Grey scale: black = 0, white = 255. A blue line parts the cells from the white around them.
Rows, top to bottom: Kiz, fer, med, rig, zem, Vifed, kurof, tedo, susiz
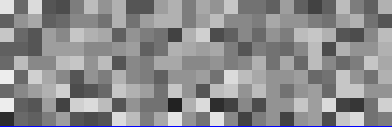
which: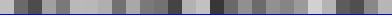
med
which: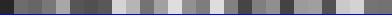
susiz
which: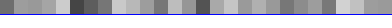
kurof

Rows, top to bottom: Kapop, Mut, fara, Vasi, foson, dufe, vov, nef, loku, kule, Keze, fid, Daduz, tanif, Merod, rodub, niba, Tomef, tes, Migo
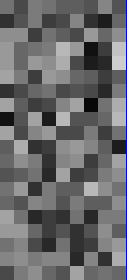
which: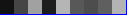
loku
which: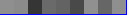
fara
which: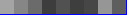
niba

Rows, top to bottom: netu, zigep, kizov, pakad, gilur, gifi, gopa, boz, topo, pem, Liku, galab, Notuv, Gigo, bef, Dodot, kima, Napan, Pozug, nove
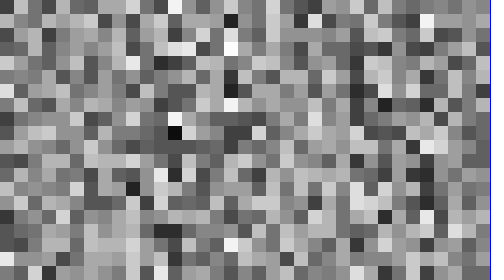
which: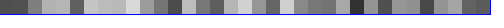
galab
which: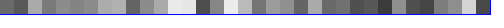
pakad
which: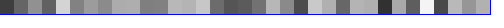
Dodot
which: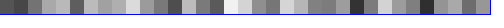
Napan
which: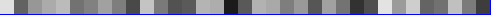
gopa
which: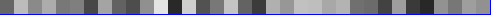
Notuv

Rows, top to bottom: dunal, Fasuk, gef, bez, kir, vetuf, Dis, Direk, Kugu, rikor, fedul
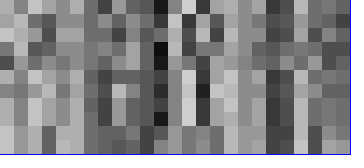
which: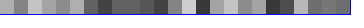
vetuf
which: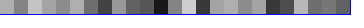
dunal
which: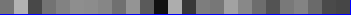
bez
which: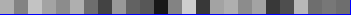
Kugu

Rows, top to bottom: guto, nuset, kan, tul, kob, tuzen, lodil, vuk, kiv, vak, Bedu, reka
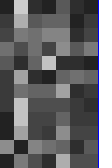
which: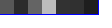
kob
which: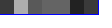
nuset
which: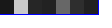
guto
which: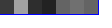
tuzen

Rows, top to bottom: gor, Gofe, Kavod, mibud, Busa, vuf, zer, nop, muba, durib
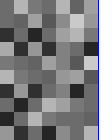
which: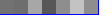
Gofe
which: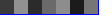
zer
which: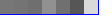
Busa

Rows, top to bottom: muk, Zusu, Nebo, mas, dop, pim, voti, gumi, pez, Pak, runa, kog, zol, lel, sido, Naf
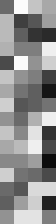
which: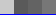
gumi
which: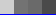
zol
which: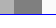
mas
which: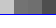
zol

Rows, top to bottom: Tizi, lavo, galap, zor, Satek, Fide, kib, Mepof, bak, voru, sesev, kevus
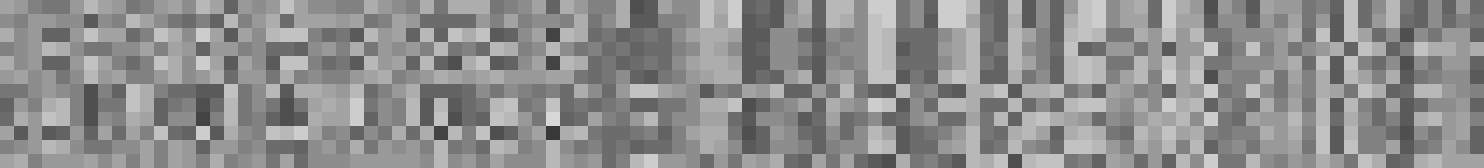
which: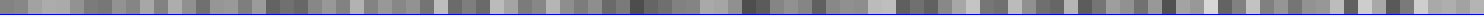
zor
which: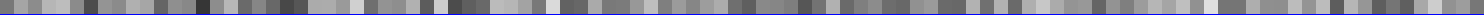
bak
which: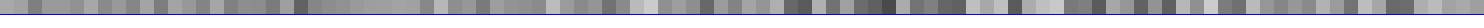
kevus
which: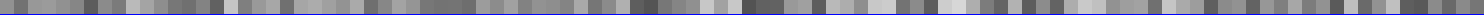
lavo

